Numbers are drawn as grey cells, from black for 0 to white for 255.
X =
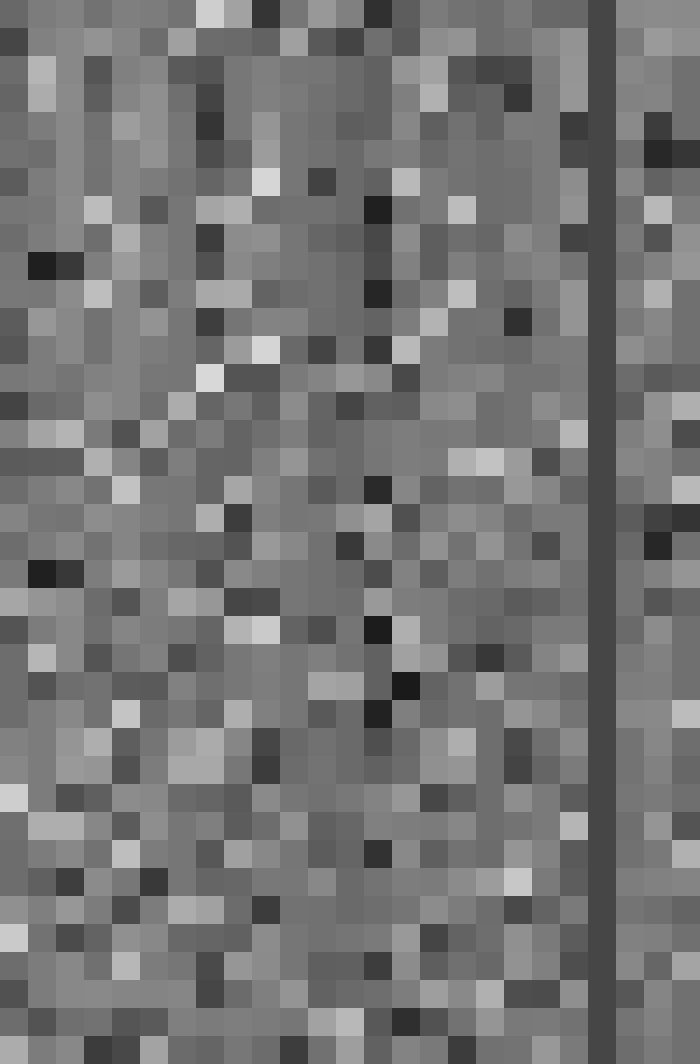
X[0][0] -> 104
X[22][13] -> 28
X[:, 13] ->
[48, 111, 97, 97, 97, 120, 97, 32, 72, 76, 38, 99, 55, 137, 97, 119, 118, 42, 164, 138, 76, 153, 28, 97, 97, 34, 79, 97, 131, 128, 50, 115, 110, 122, 61, 110, 88, 97]
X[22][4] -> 133
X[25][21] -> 70
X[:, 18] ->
[121, 115, 73, 55, 123, 115, 111, 111, 138, 125, 100, 48, 106, 115, 115, 115, 155, 152, 108, 115, 125, 91, 105, 90, 117, 149, 73, 68, 142, 115, 149, 199, 73, 144, 146, 78, 121, 115]
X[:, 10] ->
[118, 160, 118, 122, 118, 118, 118, 113, 118, 118, 109, 130, 105, 122, 140, 125, 149, 118, 118, 136, 118, 118, 99, 118, 118, 118, 105, 108, 118, 145, 118, 119, 114, 118, 118, 148, 118, 61]
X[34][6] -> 118
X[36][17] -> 149
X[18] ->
[132, 118, 116, 141, 133, 124, 118, 174, 61, 127, 118, 120, 144, 164, 80, 123, 141, 131, 108, 122, 122, 70, 92, 65, 52]
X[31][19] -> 122
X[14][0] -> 68
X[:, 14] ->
[93, 89, 149, 127, 135, 125, 185, 113, 140, 129, 107, 125, 185, 73, 94, 125, 125, 134, 80, 108, 130, 125, 175, 161, 26, 127, 105, 108, 151, 125, 137, 125, 117, 153, 140, 125, 47, 131]
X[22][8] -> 179
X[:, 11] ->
[152, 89, 117, 113, 111, 113, 66, 113, 102, 113, 113, 111, 68, 132, 100, 99, 113, 90, 120, 113, 113, 113, 78, 127, 164, 89, 113, 115, 113, 96, 92, 136, 113, 113, 95, 98, 162, 113]
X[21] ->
[166, 149, 140, 108, 84, 126, 165, 151, 70, 74, 118, 113, 110, 153, 125, 123, 108, 105, 91, 98, 112, 70, 115, 85, 101]
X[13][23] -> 90
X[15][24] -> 76
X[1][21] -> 70
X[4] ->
[109, 124, 136, 113, 157, 143, 118, 53, 119, 149, 118, 111, 94, 97, 135, 95, 113, 99, 123, 122, 60, 70, 138, 60, 112]
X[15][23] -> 142
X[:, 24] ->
[138, 144, 112, 112, 112, 54, 112, 124, 145, 150, 112, 112, 112, 97, 175, 76, 112, 185, 52, 112, 149, 101, 112, 112, 112, 188, 110, 103, 111, 84, 177, 132, 100, 112, 164, 112, 112, 112]
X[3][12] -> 106
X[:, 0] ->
[104, 70, 108, 101, 109, 113, 92, 118, 109, 118, 120, 92, 86, 120, 68, 129, 91, 109, 132, 109, 121, 166, 84, 109, 109, 109, 129, 135, 206, 111, 109, 109, 144, 202, 109, 81, 109, 172]
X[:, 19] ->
[104, 133, 124, 122, 122, 122, 122, 122, 126, 132, 122, 113, 122, 115, 140, 122, 78, 134, 122, 77, 132, 98, 122, 132, 116, 137, 111, 101, 122, 122, 130, 122, 99, 122, 128, 76, 122, 152]
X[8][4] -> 174
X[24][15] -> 99
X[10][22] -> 131
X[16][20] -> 122
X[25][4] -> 196
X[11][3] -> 114
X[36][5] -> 90
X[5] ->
[113, 110, 136, 115, 133, 146, 119, 77, 99, 156, 118, 113, 106, 120, 125, 106, 115, 110, 115, 122, 73, 70, 111, 40, 54]
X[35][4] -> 133
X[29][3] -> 135

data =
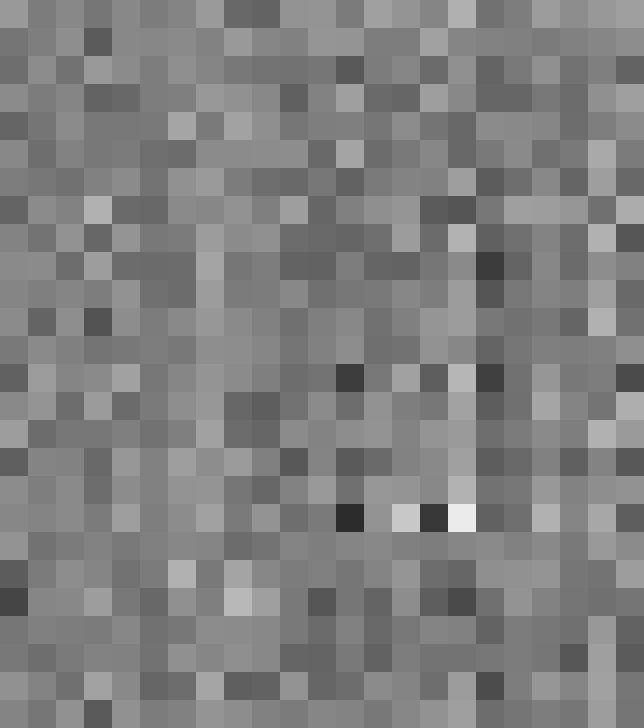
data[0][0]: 153
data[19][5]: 128
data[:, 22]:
[159, 141, 99, 159, 139, 123, 104, 172, 86, 129, 105, 113, 143, 75, 174, 154, 88, 146, 94, 139, 157, 117, 98, 91, 118, 117]
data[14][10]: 114
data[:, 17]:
[113, 130, 100, 102, 139, 121, 92, 119, 96, 60, 85, 120, 100, 64, 93, 110, 93, 114, 97, 138, 143, 112, 99, 119, 76, 109]
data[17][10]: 130
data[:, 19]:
[156, 123, 144, 120, 134, 112, 136, 157, 131, 135, 132, 120, 127, 150, 165, 138, 129, 152, 177, 137, 148, 130, 119, 118, 150, 125]
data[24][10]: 147
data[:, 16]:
[176, 133, 144, 136, 104, 104, 158, 85, 178, 138, 156, 156, 135, 182, 162, 154, 160, 178, 235, 134, 102, 74, 129, 115, 156, 159]
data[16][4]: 151
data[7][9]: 127
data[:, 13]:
[160, 125, 124, 106, 118, 108, 122, 143, 111, 101, 121, 113, 111, 120, 146, 147, 106, 151, 147, 136, 132, 100, 105, 98, 139, 120]
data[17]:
[140, 126, 138, 109, 140, 129, 147, 148, 118, 103, 130, 153, 112, 151, 148, 136, 178, 114, 119, 152, 130, 142, 146]
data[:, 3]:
[118, 91, 153, 99, 120, 120, 129, 177, 103, 157, 125, 83, 116, 138, 155, 119, 105, 109, 123, 130, 133, 157, 123, 130, 162, 90]
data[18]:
[135, 132, 138, 123, 158, 126, 140, 161, 122, 147, 110, 122, 44, 147, 200, 56, 235, 97, 111, 177, 133, 167, 94]
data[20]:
[92, 123, 141, 133, 114, 123, 177, 121, 164, 135, 124, 128, 118, 132, 149, 109, 102, 143, 145, 148, 118, 115, 157]
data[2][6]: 143
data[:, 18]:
[125, 128, 121, 102, 137, 138, 110, 159, 112, 100, 120, 113, 118, 113, 112, 123, 105, 119, 111, 129, 145, 147, 124, 124, 125, 117]
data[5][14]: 121
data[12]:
[121, 138, 128, 116, 120, 125, 120, 142, 141, 134, 117, 129, 141, 111, 114, 146, 135, 100, 118, 127, 125, 128, 143]
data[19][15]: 125
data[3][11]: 130
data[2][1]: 140
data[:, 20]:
[141, 129, 114, 108, 109, 121, 101, 150, 109, 107, 126, 101, 125, 120, 132, 126, 96, 130, 133, 121, 118, 117, 112, 87, 133, 118]
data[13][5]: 119
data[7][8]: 146
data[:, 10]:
[147, 129, 114, 96, 118, 141, 105, 158, 108, 99, 136, 112, 117, 109, 114, 139, 88, 130, 110, 132, 124, 121, 121, 101, 147, 123]
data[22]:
[118, 128, 125, 123, 135, 113, 119, 140, 139, 136, 121, 107, 129, 105, 120, 132, 129, 99, 124, 119, 112, 152, 98]
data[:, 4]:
[136, 136, 139, 104, 120, 123, 139, 106, 148, 108, 146, 141, 120, 161, 107, 127, 151, 140, 158, 121, 114, 120, 135, 129, 137, 145]
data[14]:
[137, 148, 109, 155, 107, 122, 142, 151, 103, 94, 114, 139, 109, 146, 126, 119, 162, 93, 112, 165, 132, 116, 174]

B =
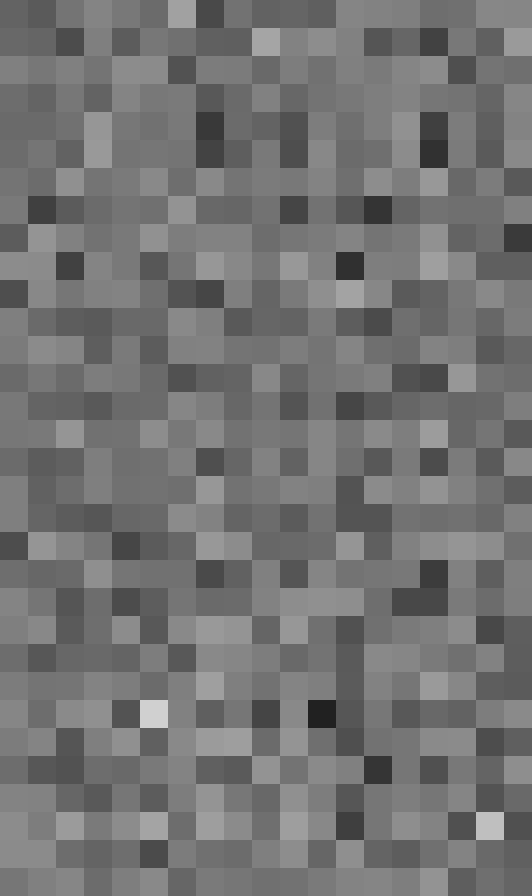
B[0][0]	99
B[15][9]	120
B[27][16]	120
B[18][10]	91
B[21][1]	117
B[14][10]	84
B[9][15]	159
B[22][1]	136
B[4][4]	119
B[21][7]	106
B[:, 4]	[120, 92, 140, 132, 119, 116, 122, 116, 121, 121, 131, 105, 122, 120, 106, 114, 111, 113, 103, 70, 117, 76, 140, 100, 125, 83, 144, 105, 118, 140, 110, 126]
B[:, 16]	[112, 120, 79, 115, 124, 123, 104, 111, 99, 137, 120, 118, 126, 151, 102, 103, 123, 129, 113, 149, 129, 122, 140, 112, 135, 98, 139, 120, 133, 80, 131, 94]
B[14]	[120, 100, 98, 89, 106, 107, 134, 125, 103, 116, 84, 113, 70, 89, 102, 109, 102, 104, 126]
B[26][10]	148
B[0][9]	98
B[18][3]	86
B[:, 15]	[110, 66, 140, 118, 64, 49, 152, 114, 145, 159, 99, 101, 131, 73, 109, 156, 76, 147, 110, 141, 60, 72, 127, 122, 154, 104, 138, 80, 118, 131, 112, 147]
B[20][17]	94
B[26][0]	124
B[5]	[108, 117, 98, 153, 116, 118, 116, 67, 94, 121, 78, 136, 107, 111, 140, 49, 123, 90, 137]
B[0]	[99, 90, 116, 132, 120, 107, 161, 73, 114, 98, 101, 95, 133, 130, 127, 110, 112, 135, 134]
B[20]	[110, 103, 106, 143, 117, 113, 113, 74, 97, 128, 85, 133, 115, 118, 120, 60, 129, 94, 127]
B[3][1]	100
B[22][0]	127
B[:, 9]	[98, 165, 105, 129, 99, 121, 123, 114, 109, 119, 101, 102, 114, 136, 116, 120, 130, 120, 108, 103, 128, 130, 101, 125, 114, 69, 107, 147, 104, 111, 127, 112]
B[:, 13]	[130, 85, 122, 126, 126, 111, 141, 52, 116, 126, 135, 75, 111, 128, 89, 138, 88, 139, 84, 95, 118, 110, 112, 137, 130, 119, 114, 53, 118, 118, 100, 133]
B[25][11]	33
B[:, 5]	[107, 119, 139, 120, 113, 118, 137, 112, 145, 87, 111, 105, 92, 106, 107, 141, 113, 114, 105, 91, 113, 93, 88, 125, 107, 208, 96, 121, 92, 164, 75, 137]
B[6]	[116, 108, 144, 116, 122, 137, 110, 137, 116, 123, 120, 131, 111, 141, 125, 152, 104, 124, 89]
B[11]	[127, 106, 93, 90, 105, 105, 137, 127, 89, 102, 99, 122, 93, 75, 111, 101, 118, 103, 124]
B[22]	[127, 136, 90, 110, 140, 88, 137, 153, 148, 101, 151, 112, 81, 112, 122, 127, 140, 72, 94]

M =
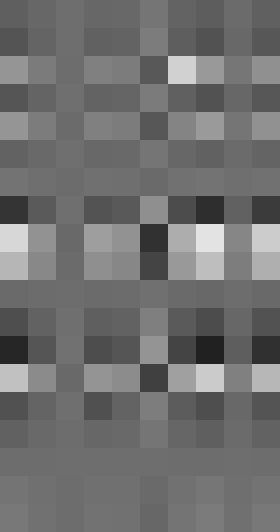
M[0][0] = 95
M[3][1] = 100
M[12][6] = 68
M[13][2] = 105
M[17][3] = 112
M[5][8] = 107
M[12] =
[38, 85, 113, 77, 85, 148, 68, 33, 94, 48]
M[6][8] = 111
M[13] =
[193, 139, 105, 148, 140, 64, 160, 203, 128, 183]
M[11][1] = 98
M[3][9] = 87
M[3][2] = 111
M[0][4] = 104
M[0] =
[95, 103, 110, 103, 104, 117, 99, 93, 107, 96]
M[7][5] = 143
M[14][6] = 92
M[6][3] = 112
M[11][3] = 95
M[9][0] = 182
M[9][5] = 68
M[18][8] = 112
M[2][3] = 128
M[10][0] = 106
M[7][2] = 111
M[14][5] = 125
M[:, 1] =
[103, 100, 123, 100, 124, 105, 111, 90, 146, 136, 108, 98, 85, 139, 100, 105, 109, 112, 113]
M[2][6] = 209
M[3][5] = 123
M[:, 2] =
[110, 110, 109, 111, 107, 111, 108, 111, 105, 107, 109, 111, 113, 105, 111, 109, 110, 109, 109]
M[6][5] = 106
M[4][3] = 128
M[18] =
[120, 113, 109, 114, 113, 103, 116, 123, 112, 120]
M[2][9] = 144
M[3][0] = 85
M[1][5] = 124

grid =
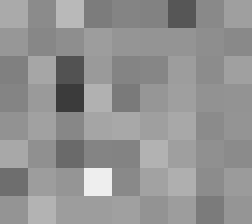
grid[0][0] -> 170
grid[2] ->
[128, 166, 82, 154, 132, 134, 157, 140, 160]
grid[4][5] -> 159
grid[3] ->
[132, 154, 59, 177, 122, 150, 159, 146, 147]
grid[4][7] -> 139
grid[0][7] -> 137
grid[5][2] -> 106
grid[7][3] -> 157
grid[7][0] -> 148
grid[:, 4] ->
[132, 149, 132, 122, 168, 131, 137, 160]
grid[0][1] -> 139
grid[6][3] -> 238
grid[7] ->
[148, 179, 157, 157, 160, 147, 157, 123, 149]
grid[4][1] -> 161
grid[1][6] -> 148
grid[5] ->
[168, 144, 106, 132, 131, 178, 159, 144, 139]
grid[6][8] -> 155
